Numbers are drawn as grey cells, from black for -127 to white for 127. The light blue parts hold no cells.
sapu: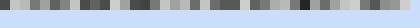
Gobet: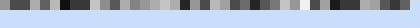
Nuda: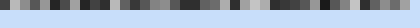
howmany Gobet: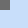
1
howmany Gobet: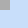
5
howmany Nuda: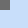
2
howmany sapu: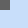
3
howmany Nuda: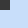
2
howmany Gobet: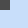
5

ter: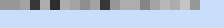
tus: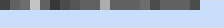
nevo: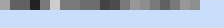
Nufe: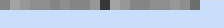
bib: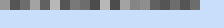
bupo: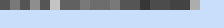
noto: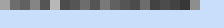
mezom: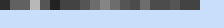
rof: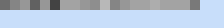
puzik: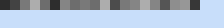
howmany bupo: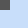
5
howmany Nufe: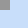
4
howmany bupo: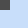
2
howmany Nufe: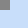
6
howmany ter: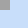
4
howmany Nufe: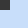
1
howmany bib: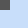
4

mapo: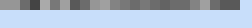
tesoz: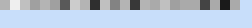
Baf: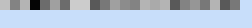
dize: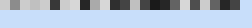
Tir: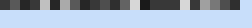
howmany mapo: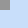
3
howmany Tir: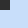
2
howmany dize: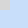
3
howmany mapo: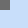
7
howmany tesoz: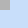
5
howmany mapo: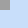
3
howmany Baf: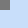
3

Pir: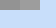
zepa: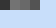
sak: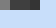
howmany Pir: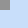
2
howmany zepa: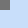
1
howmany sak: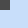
0
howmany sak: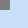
1
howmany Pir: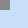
0

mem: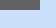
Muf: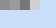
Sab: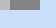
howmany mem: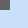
4
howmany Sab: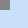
3

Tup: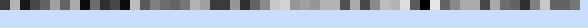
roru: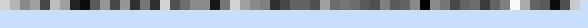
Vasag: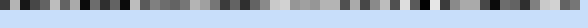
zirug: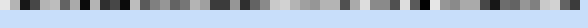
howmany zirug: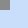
4
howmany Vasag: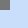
3
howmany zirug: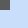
2
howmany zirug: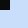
2
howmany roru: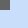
6
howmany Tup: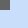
8
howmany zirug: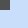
2

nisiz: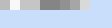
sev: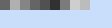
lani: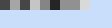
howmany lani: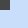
2
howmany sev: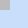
1
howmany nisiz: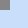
2

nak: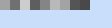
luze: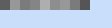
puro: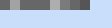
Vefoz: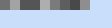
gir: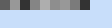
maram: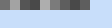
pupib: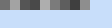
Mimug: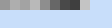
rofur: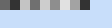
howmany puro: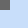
5
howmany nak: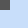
1
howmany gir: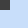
0
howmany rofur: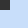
2
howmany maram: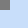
1
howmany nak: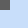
1
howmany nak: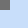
1

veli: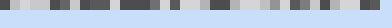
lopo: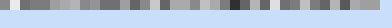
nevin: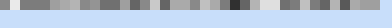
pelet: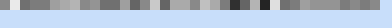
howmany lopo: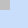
2
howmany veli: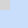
10

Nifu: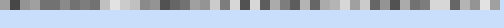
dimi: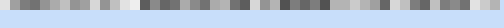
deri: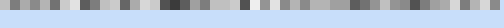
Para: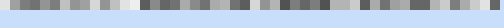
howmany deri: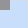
3
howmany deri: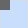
1

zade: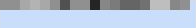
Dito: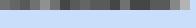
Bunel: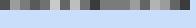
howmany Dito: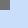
4
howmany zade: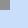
6
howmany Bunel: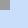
3
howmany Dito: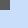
6
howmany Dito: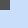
0
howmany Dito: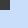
0

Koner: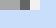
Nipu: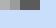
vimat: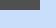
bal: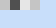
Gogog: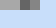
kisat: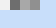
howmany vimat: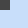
0
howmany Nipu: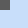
2

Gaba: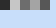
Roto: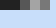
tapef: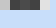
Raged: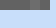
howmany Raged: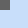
4
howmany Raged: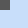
0
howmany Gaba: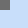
1
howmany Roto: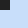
2

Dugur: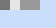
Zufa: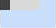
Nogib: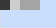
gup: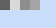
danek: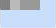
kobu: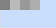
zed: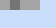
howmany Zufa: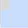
3
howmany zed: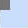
1
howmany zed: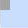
3

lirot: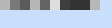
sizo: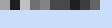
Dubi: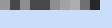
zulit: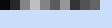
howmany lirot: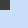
1
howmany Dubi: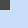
3

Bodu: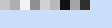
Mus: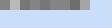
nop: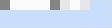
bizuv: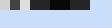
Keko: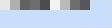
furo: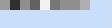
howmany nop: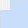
0
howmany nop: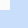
5
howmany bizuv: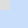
1
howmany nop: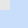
2
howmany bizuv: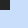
4

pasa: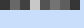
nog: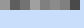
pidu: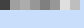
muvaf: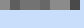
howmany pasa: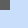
1
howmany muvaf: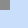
3
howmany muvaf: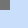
2
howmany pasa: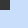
2

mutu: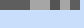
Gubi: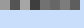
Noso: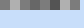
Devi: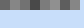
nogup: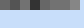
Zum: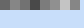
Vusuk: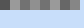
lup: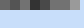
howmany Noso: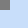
4
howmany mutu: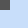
1
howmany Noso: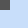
1
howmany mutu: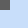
4
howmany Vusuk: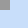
2

